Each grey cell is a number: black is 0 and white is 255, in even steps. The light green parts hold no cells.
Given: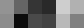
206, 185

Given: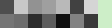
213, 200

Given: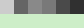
204, 137

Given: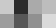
218, 202

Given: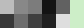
222, 188

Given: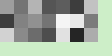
245, 232

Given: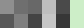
198, 190

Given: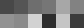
210, 197
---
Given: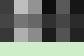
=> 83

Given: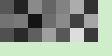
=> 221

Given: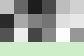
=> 253

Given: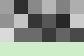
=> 100

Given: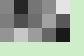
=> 102

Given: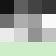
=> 146

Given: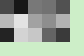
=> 100
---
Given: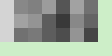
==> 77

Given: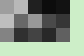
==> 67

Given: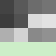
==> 211

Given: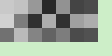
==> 125

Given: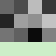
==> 96

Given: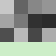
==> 185

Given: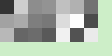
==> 241
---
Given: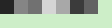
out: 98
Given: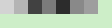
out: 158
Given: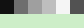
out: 82
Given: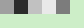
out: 124
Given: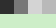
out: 185
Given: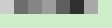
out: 169
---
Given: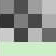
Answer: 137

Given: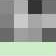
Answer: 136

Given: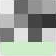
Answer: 232

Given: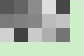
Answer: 86

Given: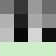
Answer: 120

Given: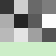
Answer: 53

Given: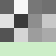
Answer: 98
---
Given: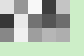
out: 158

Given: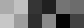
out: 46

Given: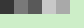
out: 89

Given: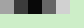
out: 8

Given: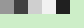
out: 207

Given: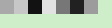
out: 18

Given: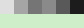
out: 117
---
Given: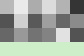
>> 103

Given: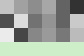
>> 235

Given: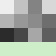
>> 43

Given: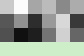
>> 80

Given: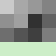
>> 110

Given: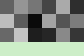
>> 104
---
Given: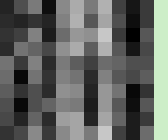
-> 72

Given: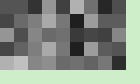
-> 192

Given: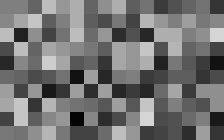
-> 114

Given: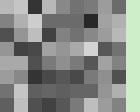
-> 190

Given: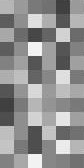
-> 168

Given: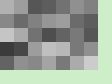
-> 144
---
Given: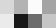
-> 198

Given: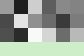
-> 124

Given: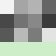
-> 58

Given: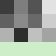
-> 205

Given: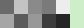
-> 37

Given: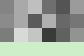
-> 118

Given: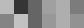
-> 146

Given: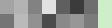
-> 123

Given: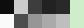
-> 190
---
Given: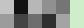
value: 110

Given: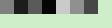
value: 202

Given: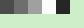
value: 160

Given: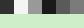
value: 26

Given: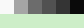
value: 81

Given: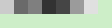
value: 69

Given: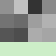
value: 77

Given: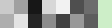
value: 65

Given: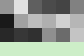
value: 143

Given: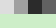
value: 160
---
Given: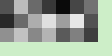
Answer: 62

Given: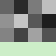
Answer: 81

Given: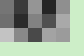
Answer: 155

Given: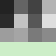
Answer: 138

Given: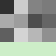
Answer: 144

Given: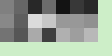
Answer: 184
